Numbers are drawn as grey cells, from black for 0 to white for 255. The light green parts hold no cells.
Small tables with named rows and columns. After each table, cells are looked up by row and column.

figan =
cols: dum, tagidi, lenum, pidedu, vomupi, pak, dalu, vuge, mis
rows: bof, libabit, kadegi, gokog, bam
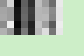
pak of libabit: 182
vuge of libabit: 139
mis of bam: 231
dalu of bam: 221
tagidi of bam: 150
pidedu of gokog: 96
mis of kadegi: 229
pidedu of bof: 96

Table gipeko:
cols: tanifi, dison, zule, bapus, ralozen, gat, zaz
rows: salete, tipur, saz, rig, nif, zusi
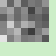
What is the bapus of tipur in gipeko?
139
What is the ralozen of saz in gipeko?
96
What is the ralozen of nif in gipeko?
61
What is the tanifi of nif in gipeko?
134
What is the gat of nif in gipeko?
122
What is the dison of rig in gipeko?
206
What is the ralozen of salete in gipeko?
122
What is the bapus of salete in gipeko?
93
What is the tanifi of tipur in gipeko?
141
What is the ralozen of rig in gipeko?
155
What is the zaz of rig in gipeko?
97
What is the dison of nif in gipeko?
154
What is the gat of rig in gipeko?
108
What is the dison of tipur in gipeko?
163
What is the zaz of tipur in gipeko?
101
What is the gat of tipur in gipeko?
123

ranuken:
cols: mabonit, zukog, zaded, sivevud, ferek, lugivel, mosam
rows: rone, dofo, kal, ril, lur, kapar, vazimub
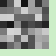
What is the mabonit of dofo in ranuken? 114
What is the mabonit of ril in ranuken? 46
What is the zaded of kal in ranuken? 105
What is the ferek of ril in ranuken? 74
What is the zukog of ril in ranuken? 23
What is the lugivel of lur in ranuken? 177
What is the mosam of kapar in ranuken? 161
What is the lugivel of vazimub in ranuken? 178
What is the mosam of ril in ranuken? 35
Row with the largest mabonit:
kal

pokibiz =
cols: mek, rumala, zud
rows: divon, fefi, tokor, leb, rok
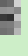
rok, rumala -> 118
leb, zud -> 156
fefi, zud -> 135
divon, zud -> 209
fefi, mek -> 146
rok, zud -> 181
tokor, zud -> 196
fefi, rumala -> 150
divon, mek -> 99
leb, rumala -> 125
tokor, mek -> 57
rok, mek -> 112
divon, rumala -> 108

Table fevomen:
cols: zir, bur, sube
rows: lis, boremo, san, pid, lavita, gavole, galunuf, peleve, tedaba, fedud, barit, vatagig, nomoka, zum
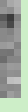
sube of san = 128
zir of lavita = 137
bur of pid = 73
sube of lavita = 153
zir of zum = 125
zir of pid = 110
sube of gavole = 154
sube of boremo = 172
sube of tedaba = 134
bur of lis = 168
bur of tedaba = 133
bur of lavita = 130

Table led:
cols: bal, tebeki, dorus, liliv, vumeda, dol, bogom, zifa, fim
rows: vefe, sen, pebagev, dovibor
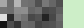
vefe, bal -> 167
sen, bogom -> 72
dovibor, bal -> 20
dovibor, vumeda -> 101
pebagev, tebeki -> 44
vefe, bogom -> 120
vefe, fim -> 79
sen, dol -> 109
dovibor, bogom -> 79
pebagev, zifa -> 72
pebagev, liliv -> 114
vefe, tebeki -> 108
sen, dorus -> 140
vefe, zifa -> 102
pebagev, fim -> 107

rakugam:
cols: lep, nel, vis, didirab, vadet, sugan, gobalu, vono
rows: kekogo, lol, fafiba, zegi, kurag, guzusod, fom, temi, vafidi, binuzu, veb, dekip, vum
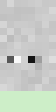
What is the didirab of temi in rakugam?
203
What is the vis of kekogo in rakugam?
199
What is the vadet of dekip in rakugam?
191
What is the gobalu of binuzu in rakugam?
201
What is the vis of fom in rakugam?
210
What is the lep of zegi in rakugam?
213
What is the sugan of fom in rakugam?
200
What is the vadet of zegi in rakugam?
201
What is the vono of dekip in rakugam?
196
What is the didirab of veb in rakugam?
194
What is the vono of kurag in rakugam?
198
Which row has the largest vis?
vafidi

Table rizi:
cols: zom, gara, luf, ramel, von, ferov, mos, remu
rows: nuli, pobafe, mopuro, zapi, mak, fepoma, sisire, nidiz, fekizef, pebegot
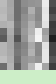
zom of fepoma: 91
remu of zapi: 60
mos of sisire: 225
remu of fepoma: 32
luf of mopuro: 110
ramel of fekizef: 149
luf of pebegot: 97
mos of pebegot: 164
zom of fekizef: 190
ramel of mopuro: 143
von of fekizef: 157
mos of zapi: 225
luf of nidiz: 120

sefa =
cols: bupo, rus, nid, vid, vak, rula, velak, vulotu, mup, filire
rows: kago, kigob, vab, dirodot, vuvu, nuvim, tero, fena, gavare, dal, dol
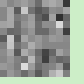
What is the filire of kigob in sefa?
163
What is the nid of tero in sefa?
114
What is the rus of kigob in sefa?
167
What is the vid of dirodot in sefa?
146
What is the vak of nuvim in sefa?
141
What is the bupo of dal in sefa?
153
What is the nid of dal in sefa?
125
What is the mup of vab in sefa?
49
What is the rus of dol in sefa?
152
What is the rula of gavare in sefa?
119
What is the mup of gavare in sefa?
102
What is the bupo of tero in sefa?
128
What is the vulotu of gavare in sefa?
121
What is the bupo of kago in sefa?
158
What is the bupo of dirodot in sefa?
162
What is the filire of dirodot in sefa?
116
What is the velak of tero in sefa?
134
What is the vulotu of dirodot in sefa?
142
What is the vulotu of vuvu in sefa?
135

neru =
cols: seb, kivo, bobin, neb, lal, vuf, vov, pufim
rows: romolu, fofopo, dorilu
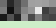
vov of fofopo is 62
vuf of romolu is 162
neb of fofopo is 132
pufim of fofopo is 87
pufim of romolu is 146
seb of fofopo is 124
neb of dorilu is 149
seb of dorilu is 25
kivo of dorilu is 82

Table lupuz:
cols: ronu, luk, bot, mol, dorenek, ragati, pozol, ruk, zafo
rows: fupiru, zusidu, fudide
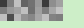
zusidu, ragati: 160
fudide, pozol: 192
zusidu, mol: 192
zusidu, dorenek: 112
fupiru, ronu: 59
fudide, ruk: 130
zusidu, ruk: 167
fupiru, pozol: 59
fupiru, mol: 100
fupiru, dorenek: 114
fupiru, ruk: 142
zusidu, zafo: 194
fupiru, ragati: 153
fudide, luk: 79
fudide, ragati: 166
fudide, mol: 147
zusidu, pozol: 125
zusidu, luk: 152
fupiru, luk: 125
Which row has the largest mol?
zusidu

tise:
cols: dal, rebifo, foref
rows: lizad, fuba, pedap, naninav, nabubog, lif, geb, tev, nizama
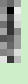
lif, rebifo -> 91
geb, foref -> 158
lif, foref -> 160
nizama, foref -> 187
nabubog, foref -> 137
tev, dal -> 131
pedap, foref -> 224
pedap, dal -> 171
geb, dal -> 160
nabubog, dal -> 165
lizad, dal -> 126
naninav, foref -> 210
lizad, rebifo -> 103
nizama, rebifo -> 57
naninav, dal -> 113
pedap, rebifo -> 70
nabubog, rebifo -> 52
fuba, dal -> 143

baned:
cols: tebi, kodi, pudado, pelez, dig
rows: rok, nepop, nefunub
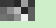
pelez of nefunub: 239
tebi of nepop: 104
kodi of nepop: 144
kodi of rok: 58
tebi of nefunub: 114
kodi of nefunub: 107
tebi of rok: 55
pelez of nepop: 35
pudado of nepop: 185
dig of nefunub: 94
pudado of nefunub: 143
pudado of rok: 40
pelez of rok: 158
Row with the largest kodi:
nepop

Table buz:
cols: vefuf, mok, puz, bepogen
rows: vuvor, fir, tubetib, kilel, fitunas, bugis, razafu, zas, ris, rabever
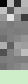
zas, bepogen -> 189
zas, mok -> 129
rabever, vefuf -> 113
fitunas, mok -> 127
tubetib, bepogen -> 61
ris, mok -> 128
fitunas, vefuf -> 123
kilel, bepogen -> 129
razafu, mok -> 97
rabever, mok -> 127
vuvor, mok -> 186
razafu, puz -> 163
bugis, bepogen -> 148
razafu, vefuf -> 176
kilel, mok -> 122
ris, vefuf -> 125
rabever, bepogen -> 145
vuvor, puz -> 45
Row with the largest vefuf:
fir

